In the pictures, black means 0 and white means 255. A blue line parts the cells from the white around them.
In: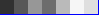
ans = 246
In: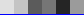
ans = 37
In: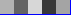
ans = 56
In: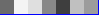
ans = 192
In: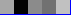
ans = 113
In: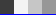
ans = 198
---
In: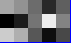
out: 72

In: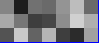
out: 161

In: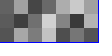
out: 84

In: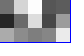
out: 235

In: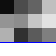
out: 127

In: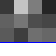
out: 103
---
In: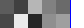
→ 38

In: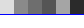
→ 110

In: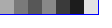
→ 87

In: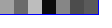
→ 189

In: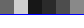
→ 23

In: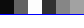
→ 253

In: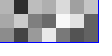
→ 154
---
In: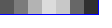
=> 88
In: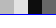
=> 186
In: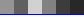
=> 148
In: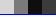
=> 214
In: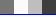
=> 118
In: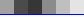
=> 161
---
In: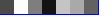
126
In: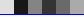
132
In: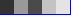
74
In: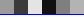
228
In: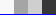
207
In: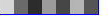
44
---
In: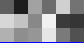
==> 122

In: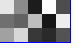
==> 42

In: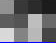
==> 184

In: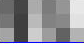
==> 98

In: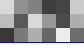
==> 236

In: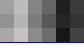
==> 23

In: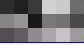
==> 196

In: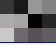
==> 84
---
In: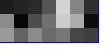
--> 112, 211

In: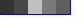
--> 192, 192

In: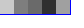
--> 106, 202

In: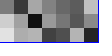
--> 153, 226

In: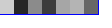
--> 60, 206

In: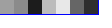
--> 188, 232

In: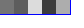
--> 220, 220

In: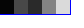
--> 42, 218
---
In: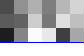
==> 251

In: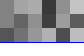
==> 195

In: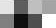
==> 255

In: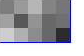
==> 205

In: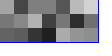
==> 210

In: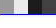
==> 235

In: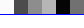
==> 251

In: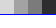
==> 216

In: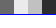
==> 235

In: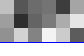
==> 243
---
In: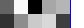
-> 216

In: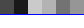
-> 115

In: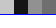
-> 145

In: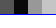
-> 152

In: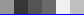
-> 240

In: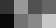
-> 137

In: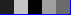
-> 159

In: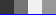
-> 240

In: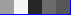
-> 107

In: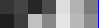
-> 185
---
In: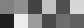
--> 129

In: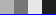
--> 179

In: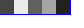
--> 69

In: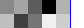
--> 137

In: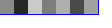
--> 139

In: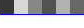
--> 55

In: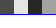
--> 75

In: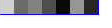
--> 208
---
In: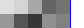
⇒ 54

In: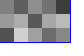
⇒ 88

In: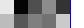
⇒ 127

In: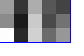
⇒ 202

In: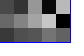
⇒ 164

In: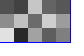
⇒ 107
